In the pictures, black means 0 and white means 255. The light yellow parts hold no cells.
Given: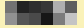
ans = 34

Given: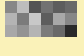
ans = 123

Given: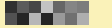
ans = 91

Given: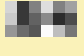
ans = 56

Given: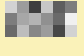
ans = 167

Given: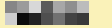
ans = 155

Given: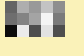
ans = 131

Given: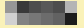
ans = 57

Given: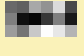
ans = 15

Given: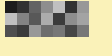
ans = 131
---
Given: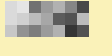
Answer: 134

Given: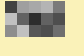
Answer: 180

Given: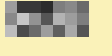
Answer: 137

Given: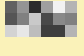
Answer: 242

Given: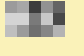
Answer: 146

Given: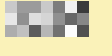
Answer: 241
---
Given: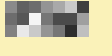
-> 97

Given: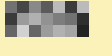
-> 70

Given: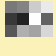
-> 131

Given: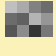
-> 170

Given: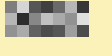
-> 213

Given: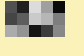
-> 32

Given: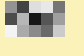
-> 67

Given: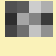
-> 91
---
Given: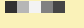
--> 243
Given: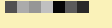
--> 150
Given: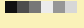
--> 119
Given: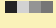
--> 148
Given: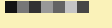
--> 50
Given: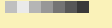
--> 181
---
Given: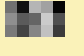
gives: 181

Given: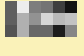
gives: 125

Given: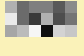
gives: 127

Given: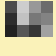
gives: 152

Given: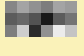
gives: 145

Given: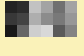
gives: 194

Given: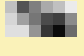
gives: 127
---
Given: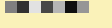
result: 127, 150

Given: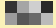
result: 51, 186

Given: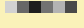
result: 209, 73

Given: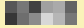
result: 87, 119

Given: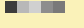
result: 60, 121

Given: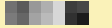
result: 113, 27

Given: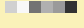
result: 208, 50

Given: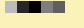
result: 187, 95
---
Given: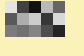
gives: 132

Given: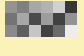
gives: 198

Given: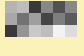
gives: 200

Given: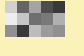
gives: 188

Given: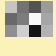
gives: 20

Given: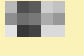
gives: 67
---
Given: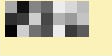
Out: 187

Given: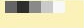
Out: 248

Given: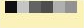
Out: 146

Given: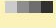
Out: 48

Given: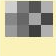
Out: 176

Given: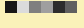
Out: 95
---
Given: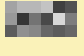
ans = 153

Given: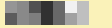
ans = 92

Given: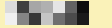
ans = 240

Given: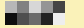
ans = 14

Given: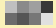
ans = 108

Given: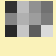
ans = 133

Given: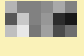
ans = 87
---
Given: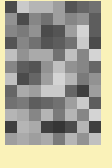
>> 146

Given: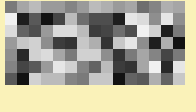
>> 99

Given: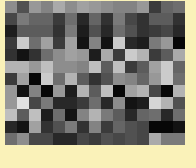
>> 122

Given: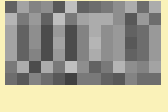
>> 109

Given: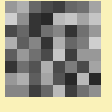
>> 112

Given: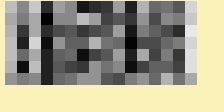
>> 115

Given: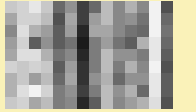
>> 222

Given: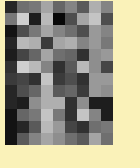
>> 165
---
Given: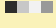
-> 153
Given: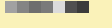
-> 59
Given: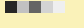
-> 239
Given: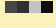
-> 15
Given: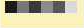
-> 217
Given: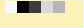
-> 182
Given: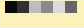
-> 101
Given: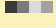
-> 162
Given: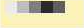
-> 95
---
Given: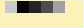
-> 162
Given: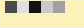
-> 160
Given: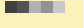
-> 200
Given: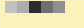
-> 143
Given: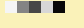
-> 8
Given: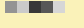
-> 214
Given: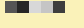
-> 61
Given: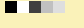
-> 222
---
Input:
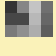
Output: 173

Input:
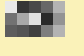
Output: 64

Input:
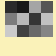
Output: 105

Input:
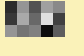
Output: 128

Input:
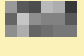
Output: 101

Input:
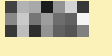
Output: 47

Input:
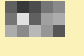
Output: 184

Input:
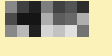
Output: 33
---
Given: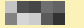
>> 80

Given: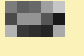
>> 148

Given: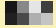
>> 136

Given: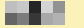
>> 200

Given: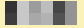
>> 200

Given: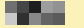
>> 70
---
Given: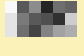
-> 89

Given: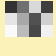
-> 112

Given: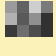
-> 98

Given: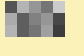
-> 180

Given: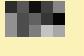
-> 87

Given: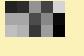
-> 44

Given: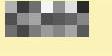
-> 60

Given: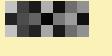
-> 65

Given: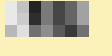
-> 194

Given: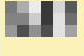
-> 173
